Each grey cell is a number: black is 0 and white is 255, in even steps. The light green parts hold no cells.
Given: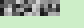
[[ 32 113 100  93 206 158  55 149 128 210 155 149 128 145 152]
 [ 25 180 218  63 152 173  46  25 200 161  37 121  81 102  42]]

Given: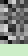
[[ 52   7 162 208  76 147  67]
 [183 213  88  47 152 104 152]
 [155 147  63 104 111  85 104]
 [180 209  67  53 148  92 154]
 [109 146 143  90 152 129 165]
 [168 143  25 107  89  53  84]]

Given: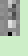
[[136 136 203 165 124]
 [138 138 111 112 140]
 [127 136 123  92 132]
 [143 134 219 188 131]
 [134 143   7 179 136]]

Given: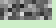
[[158 184 149 134 101 171 106 103  60 116 103  97 166]
 [ 73 126  43 114  80 141 144 138 159 126  84 109  80]
 [ 96 193  83  86  99 136 100 106 102 141 194  65 144]]

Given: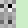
[[200 157 195 138]
 [216 153 245 144]
 [153 173 138 169]
 [180 166 193 167]]

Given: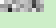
[[251 187 205 145 174 198 191 168  76 161 203]
 [191 178  34 180 150 207 189 146 224 116 179]]
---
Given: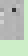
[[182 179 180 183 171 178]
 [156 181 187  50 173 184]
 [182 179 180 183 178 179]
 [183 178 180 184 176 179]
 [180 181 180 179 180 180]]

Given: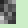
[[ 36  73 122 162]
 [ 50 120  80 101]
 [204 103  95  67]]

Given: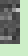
[[ 84  81  94  82  89]
 [ 73 118  82 148 196]
 [126 107 137  63  78]
 [ 79  94  82  82  94]
 [ 82  61  85  71  63]
 [ 79  88  82  76  79]]

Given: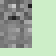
[[155 105  97 103  88 106 134 121]
 [131 111 123 146 103 111 146 130]
 [106 151  68  35  79 143 106  92]
 [124 128 139 139 125 122 130 135]
 [148 120 140 136 133 117 143 148]
 [121 131 125 126 119 125 121 128]]

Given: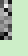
[[ 83 178  25]
 [167  21 136]
 [154 128 141]
 [150 129  65]
 [ 66  10 185]]

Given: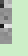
[[ 79 190 174]
 [145 142 141]
 [150 112 149]
 [ 26 229 223]
 [142 137 156]
 [147 149 148]]

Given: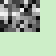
[[ 46 232 123  63  67  99 220  73  18  86]
 [205 189  89 130 124 243  10  69 209 237]
 [166 207  39 148 191 156 148 134 104  10]
 [ 45  39  94 154  43 203 144  18 102  90]]
